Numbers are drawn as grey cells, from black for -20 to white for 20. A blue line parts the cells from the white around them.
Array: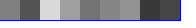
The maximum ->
14
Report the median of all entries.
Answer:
0

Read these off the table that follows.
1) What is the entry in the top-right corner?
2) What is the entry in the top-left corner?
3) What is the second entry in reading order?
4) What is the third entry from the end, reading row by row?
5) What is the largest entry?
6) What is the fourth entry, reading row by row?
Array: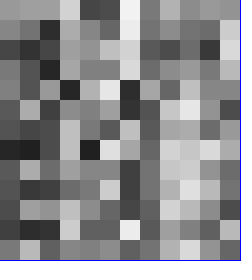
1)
3
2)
4
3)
5
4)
14
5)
18
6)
13

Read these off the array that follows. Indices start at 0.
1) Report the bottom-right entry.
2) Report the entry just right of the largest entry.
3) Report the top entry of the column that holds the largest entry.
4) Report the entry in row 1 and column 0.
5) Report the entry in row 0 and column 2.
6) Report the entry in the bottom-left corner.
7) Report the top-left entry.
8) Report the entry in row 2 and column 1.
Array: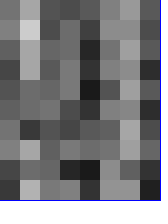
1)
-15
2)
-8
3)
6
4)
0
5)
-7
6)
-11
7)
-2
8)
6

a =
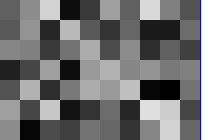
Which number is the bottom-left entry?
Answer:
2
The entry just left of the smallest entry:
-19
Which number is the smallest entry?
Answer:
-20
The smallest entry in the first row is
-18
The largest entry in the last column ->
0
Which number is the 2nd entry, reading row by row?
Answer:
2
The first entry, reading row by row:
-5
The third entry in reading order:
13
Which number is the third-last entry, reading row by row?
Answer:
1
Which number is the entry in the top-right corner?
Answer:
-7
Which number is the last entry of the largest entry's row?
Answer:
-9
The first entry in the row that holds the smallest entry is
-7
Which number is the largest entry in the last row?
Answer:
13
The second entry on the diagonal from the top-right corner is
-16
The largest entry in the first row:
14
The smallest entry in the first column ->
-15
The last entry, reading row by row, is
-4
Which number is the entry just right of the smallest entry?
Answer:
-2
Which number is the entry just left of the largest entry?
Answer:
-14

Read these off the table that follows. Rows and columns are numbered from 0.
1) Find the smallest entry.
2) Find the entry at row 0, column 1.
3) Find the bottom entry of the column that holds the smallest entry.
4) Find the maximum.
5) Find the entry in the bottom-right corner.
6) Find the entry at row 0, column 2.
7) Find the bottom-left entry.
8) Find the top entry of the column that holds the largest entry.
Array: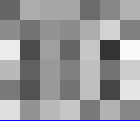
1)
-12
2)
7
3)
8
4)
19
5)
1
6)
6
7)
15
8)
8

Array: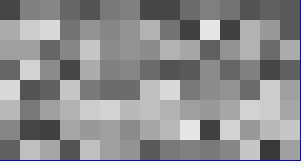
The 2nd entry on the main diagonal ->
12
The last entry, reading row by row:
5
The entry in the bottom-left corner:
-5
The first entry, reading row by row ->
-9
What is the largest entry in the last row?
11
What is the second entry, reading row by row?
0
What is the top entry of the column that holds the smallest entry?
-5
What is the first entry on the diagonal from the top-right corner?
-6
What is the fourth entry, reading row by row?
-4
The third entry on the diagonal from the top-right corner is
8
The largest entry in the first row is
1
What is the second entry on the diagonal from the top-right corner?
4
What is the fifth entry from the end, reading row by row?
-1
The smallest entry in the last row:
-11
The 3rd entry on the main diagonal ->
-4
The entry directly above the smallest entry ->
9

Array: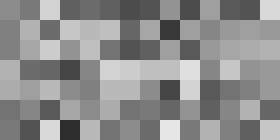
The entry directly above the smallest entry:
6
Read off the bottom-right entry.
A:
11
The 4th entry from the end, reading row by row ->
8
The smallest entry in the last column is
-4
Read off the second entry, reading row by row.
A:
-1
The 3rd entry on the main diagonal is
12
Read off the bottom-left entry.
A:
-1
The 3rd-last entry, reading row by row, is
0
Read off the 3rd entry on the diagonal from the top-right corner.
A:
6
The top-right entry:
14
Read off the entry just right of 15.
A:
1
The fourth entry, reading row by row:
-5
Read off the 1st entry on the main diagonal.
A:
2
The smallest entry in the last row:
-13
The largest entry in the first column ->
8
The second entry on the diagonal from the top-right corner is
5
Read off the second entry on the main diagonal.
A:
8
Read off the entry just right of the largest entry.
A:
-1
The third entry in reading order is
13
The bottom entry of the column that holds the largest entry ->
16

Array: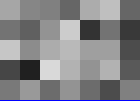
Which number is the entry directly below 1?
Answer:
-5
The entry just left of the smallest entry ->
-9
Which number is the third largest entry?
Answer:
11
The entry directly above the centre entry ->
12
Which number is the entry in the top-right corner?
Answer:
-4
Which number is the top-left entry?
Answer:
6
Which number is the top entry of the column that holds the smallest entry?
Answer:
1
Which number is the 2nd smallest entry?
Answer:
-12
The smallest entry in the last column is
-11
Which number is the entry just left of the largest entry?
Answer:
-15

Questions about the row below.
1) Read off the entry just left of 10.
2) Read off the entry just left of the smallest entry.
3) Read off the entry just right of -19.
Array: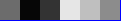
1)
16
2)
-3
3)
-12

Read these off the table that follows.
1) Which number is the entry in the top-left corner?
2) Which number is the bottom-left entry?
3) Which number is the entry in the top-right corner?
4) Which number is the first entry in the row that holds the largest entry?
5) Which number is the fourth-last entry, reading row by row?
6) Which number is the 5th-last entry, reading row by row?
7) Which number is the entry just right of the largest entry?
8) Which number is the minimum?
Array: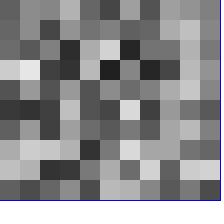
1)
-5
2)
-5
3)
0
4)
12
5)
1
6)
8
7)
-10
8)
-15
